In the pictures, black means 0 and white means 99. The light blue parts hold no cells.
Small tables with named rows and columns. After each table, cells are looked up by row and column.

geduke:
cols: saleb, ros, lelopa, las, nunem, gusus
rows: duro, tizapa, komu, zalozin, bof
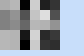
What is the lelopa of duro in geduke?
1
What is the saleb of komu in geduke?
50
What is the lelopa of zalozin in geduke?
9
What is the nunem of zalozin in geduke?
16
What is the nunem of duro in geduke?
12
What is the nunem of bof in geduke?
20
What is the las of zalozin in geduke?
82
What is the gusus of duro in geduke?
20
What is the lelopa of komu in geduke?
40
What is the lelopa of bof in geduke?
0
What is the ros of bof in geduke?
70
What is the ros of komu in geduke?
54
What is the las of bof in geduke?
79
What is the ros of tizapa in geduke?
57
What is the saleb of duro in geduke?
67
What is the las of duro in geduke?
80
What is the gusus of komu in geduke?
57
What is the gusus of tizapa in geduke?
31

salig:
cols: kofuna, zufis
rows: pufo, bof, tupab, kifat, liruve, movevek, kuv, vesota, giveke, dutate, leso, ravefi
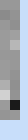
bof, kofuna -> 54
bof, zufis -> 57
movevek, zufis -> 59
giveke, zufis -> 56
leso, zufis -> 10
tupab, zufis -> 56
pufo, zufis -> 59
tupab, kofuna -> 59
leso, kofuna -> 60
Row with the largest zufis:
liruve

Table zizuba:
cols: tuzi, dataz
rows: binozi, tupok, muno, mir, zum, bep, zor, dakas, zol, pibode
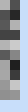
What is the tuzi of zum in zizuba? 70
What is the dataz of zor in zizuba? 12
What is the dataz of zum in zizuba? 79
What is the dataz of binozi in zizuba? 31
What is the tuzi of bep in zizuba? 35
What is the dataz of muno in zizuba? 69
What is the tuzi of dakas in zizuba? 65
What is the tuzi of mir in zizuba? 26
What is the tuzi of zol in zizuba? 59
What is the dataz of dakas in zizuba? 23
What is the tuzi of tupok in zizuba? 31
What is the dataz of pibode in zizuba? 58
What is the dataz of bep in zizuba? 52
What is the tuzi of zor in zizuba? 64
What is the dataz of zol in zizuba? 77
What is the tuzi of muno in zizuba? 34
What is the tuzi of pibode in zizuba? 56
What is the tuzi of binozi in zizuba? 70

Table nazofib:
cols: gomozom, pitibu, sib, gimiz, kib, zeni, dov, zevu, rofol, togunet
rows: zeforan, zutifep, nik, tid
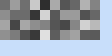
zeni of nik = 33
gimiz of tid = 22
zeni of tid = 36
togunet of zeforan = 51
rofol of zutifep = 32
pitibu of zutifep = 42
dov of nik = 28
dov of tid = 57
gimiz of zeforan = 78
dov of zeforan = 33
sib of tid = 32

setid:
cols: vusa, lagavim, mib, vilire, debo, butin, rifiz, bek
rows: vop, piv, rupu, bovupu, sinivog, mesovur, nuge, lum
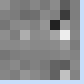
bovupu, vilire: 54
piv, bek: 49
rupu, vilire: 50
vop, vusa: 57
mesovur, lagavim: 49
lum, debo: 49
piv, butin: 50
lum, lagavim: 49
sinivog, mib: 55
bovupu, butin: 64
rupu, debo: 58
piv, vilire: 43
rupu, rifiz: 60
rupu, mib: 54
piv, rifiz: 23
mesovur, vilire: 50
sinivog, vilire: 53
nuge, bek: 53
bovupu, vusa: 55
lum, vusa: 52
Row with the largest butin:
bovupu

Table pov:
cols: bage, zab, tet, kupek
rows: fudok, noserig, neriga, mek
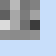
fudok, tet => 46
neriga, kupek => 23
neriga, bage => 85
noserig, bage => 37
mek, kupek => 56
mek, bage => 55
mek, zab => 54
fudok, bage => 47
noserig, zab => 65
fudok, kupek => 50
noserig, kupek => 63
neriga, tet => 43
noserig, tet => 48
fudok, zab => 72
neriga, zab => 66
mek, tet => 54

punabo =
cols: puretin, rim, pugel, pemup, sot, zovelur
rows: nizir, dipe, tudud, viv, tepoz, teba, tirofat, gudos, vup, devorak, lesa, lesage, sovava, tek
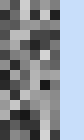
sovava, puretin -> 19
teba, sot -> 82
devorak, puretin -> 67
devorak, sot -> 59
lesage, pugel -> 9
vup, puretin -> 16
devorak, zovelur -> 54
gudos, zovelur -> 64
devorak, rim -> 19
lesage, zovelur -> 50
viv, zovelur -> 21

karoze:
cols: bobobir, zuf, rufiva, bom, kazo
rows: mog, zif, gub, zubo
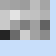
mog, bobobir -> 65
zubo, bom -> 63
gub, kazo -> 38
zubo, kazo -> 54
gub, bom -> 62
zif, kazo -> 69
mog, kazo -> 64
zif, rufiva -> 76
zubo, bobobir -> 14
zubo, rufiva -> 80
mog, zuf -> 63
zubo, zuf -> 41
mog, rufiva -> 61
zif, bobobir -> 78
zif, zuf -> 88
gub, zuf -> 62
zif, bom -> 75
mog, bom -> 73
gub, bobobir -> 78

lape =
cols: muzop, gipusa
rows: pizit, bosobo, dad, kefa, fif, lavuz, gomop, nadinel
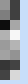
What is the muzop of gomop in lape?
21
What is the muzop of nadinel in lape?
26
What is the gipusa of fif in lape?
70
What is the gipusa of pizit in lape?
25
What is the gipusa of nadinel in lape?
84
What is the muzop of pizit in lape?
58

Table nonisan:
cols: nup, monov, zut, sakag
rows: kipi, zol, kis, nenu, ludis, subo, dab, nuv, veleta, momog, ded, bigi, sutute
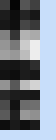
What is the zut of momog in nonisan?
10
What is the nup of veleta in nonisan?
57
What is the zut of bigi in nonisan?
59
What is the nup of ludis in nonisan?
58
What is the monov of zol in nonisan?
5
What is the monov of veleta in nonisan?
34
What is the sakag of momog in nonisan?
9
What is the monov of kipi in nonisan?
2

